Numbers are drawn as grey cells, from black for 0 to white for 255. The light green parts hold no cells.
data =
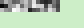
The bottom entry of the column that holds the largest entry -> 250
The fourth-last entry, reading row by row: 120
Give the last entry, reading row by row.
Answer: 80
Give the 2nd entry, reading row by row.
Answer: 178
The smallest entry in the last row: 37
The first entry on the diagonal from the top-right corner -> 80
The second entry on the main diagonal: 37
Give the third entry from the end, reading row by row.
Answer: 222
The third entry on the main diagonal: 135
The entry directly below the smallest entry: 193
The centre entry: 135
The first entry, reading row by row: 108
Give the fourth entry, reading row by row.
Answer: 96
